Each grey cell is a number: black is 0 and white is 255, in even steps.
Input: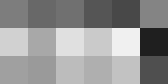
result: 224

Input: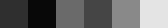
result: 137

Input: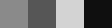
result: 138

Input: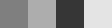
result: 173

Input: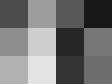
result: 206

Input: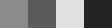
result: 139
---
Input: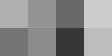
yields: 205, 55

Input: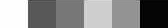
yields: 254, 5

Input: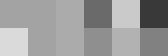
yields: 218, 57

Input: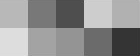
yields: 221, 52

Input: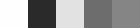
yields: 254, 42

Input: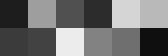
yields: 236, 15
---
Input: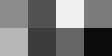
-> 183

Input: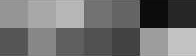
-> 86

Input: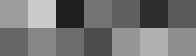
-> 102

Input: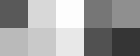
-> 186

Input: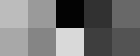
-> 168

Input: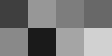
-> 137

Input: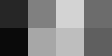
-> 10

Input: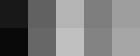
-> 9

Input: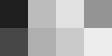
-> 70
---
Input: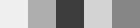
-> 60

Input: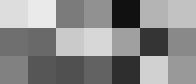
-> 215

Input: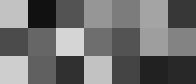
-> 110

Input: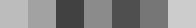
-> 139

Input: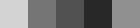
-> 81

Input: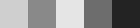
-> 229

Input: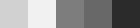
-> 125
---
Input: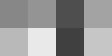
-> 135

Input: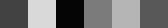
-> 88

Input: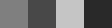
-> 127

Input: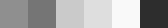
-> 143

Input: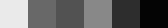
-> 82

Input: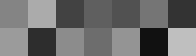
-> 51

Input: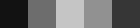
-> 109

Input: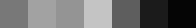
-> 94

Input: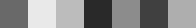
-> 105
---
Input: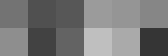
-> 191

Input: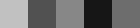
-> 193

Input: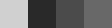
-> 208

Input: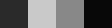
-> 201

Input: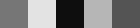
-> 227

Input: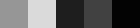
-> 218

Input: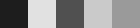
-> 225

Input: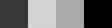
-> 212

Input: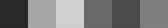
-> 208

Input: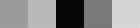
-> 214
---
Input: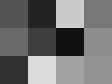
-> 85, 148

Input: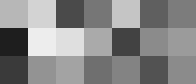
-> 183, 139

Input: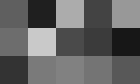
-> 95, 88

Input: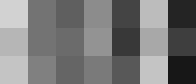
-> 210, 23

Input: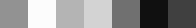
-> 146, 64

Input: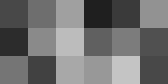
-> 72, 72

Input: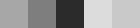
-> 167, 201

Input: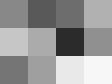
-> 136, 247

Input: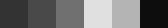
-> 51, 13
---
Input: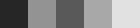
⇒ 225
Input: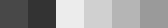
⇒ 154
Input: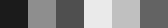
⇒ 99
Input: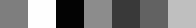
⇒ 191
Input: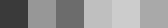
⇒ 169
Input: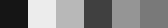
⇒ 121
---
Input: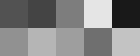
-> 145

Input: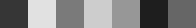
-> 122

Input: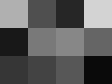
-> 101

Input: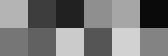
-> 97

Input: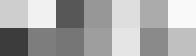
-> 118

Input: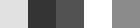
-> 225

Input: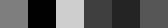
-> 1

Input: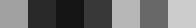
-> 20

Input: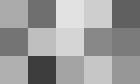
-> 176
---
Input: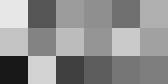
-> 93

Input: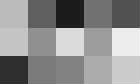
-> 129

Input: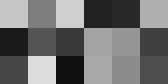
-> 169

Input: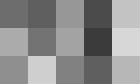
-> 129

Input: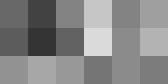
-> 117

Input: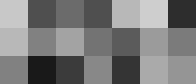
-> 52

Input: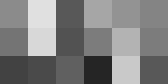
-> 37

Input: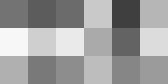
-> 189
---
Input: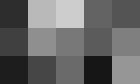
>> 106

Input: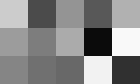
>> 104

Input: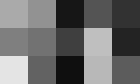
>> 15

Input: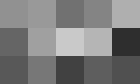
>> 65

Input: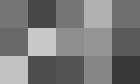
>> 84

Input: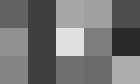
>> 112

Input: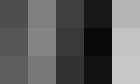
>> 50
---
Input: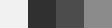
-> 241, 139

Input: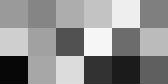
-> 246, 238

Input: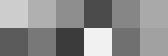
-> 241, 205

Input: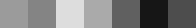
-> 221, 170

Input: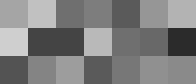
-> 207, 193

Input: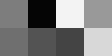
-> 243, 216

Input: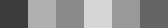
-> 214, 175

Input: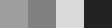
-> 217, 158

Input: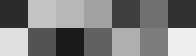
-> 238, 223

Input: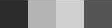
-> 207, 180
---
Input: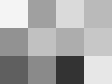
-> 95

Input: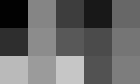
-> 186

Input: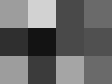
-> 157

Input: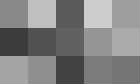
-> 164

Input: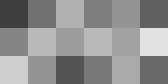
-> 207

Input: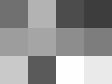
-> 201

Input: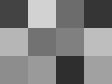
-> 141
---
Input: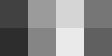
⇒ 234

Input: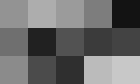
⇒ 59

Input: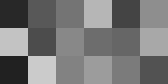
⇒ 102

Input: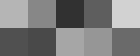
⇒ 150

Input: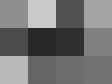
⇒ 48

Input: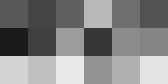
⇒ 140

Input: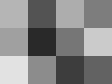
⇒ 118

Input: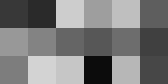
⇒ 109
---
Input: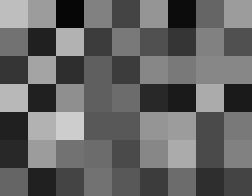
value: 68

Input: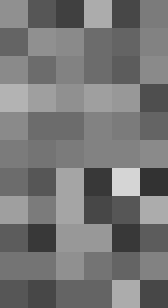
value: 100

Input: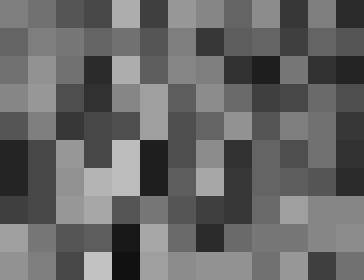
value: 71

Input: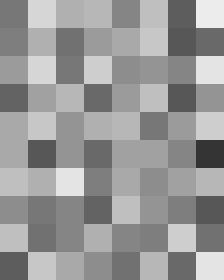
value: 169

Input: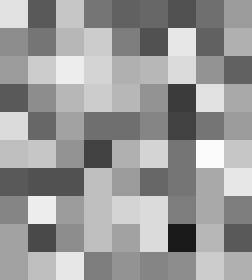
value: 231
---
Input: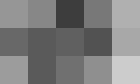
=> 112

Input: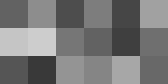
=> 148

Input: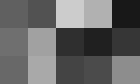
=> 68

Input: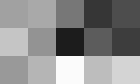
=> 251

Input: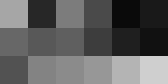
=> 139

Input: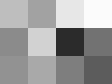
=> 126
